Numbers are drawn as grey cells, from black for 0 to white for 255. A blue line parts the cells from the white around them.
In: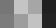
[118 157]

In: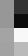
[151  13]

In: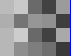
[187 117 105 111]

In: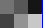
[115 147]

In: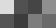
[220  60]

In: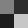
[129 199]
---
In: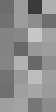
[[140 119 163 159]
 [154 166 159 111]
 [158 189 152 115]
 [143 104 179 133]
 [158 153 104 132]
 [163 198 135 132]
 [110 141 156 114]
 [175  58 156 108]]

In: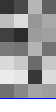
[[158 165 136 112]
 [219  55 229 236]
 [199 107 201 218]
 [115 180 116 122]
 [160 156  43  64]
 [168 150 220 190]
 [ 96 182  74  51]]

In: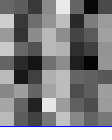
[[120 100 136 195 120  65  93 186]
 [155  76  96 156 231  33 100 166]
 [158  94  77 188 164 101 158 135]
 [ 88  96 101 189 175  64  24 186]
 [149   4  30 141 113  20  42 100]
 [147  64  46 178 185  82 103 202]
 [161  90  68 141 185 140  51 154]
 [155 125  41 190 147 110  56 206]
 [ 74   8 101 234 139  57  93 103]]

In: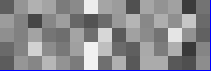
[[141  79  88 171 171  88 176 111 241 123 147 183 134 150  92]
 [133  57 175 124 169  95 107 191 241 160 120 140 210 131 106]
 [ 97 146 229 115 139 161  91 215 111 164 110 117 163 129 143]
 [106 198 143 174 136 181 153 107  83 103 158 135  70 130 156]
 [115  59 161 147 166  80 156 165 237 138 123 164 177 149  94]]

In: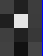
[[ 69  17  65]
 [ 56  33  63]
 [ 60 229  31]
 [ 61  32  64]]

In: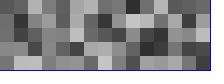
[[ 63 118 169 153 160  79 127 197 105 147 144 126 189 187 117]
 [ 75  68 118  61  47  98 141 173 168  68  98 135  73 138 136]
 [188 136 146  53  70 140  69  88 106 190 129 133  95  67 111]
 [157  63 169 113 183 197 146  55 101 171  93 155 131  54 110]
 [105  95  89 182 111  47 120 111 178 165  95 124 178  99  88]]

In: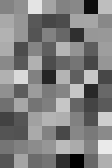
[[175 104   1  44 116 107 165  85]
 [234 131 171 187 150 140 129 117]
 [138 121 135  72 130 170  82  84]
 [206  80 129 175 180 161  85  66]
 [ 90  68 101 198 127 116 167 112]
 [104  40 198 133 122 156  92 144]
 [ 71 200  95 180  37 129 218 177]
 [150  70 117 101  76 177  88 137]
 [158  93 148 182  95 133  76 172]
 [152 151  47 103 130  84 150 178]
 [136 166 165  76  70  88 150 169]
 [190  13 136 130 164 228 144 131]]

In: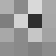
[[141 129 138 143]
 [163 198 139 168]
 [167  47 211 126]
 [169 217 138 176]]

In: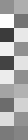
[[132 122]
 [146 221]
 [210 108]
 [178 164]
 [143 236]
 [227  67]
 [144 241]
 [232  59]
 [115 253]
 [174 144]]
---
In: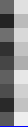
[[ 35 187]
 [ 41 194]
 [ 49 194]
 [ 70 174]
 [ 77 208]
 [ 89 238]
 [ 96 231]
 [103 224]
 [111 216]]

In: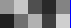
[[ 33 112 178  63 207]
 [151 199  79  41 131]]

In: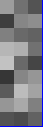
[[ 54 134 150]
 [ 62 134 142]
 [ 83  76  98]
 [ 91 188 163]
 [128 105  98]
 [150 169 128]
 [157 113  83]
 [182 175 113]
 [194 105  69]]

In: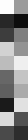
[[ 26 225]
 [ 39  13]
 [ 61 127]
 [ 74  45]
 [ 95 170]
 [103 196]
 [188 239]
 [210 147]
 [218  81]
 [253 155]]

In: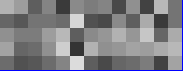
[[102  87 116 116 108 214  81  73 138  94 171  58 116]
 [108  81  87 108 132 220  94  73 102 108 124  66 163]
 [144 124 124 157 184  94 138 150 178 150 198 102 171]
 [163 102 108 144 206  52 178 144 150 163 157 171 184]
 [178 157  94 132  58 138 124 132  73 144  66 184 116]]

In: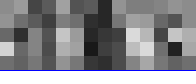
[[104  47 132  83 197 155  39  55  63 218 183  69 197 175]
 [111  98 119  83 147 119  55  47  76 132 167 119  98 111]
 [140 155  69  91 161  83  91  39 147 126 126 132 147 140]
 [147 111  91  63 126 111  47  39 119 161 155 104  83 140]
 [211 104 132  76 175 161  25  63  76 189 218 111  33 167]]

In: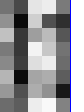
[[108  93 237 249 130]
 [115  73 229 237 122]
 [122  55 243 199 115]
 [137  61 222 237 108]
 [145  10 207  80  47]
 [152  80 173 145  24]
 [181  10 165 173  93]
 [193  55 158 187  86]]
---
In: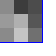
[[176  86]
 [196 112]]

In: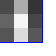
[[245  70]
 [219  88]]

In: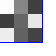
[[102 231]
 [ 98  67]]

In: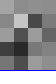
[[197  72]
 [ 80 156]]

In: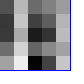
[[197  64]
 [171  27]]

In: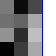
[[100 169]
 [ 44 191]]

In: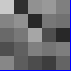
[[145  39]
 [120 166]]
